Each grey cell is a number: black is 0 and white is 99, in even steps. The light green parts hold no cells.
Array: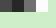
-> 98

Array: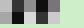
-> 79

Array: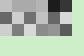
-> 35

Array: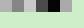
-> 66

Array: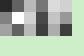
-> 24

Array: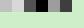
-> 24

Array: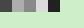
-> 13
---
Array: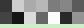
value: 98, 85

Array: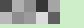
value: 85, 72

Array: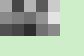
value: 88, 79

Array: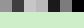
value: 77, 72

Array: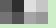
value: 86, 77

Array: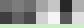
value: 95, 86
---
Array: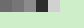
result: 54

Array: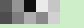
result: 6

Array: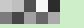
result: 31

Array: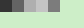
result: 68

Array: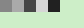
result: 27

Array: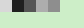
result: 33
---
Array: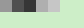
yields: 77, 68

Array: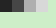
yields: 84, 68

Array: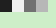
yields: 93, 71

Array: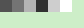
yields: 99, 80

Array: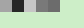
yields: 77, 64

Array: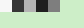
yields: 96, 70

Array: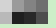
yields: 82, 72

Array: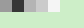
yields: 95, 79
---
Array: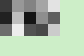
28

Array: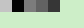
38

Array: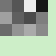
66

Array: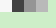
58

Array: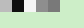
55

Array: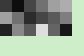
39

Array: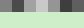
24

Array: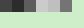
74
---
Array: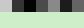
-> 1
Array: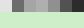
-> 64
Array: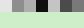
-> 68
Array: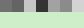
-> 77
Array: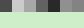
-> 65
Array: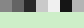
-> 16
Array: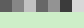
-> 75
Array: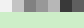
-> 50
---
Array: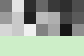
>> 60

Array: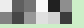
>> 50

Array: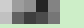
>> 75

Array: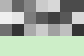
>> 93

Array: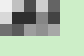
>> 84

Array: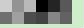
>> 43
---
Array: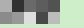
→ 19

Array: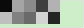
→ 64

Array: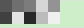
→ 43

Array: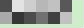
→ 88

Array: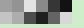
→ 57

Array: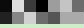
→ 86

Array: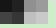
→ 13
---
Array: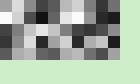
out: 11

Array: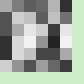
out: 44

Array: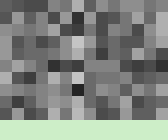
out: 68

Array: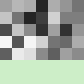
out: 49

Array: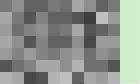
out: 60

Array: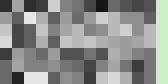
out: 37

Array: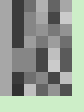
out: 79
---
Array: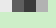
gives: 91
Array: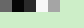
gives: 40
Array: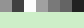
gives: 57
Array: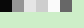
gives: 3
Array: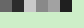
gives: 40
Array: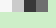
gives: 96
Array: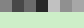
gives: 51
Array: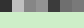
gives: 19
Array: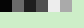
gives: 2
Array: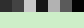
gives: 18
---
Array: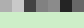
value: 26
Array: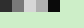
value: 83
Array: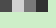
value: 47
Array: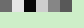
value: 3
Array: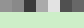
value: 23
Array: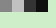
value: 20
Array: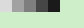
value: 49
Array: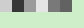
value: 60
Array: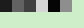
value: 25
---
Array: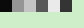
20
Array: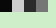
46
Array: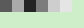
89
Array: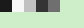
43
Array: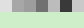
78
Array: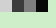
3
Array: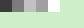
99
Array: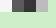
73
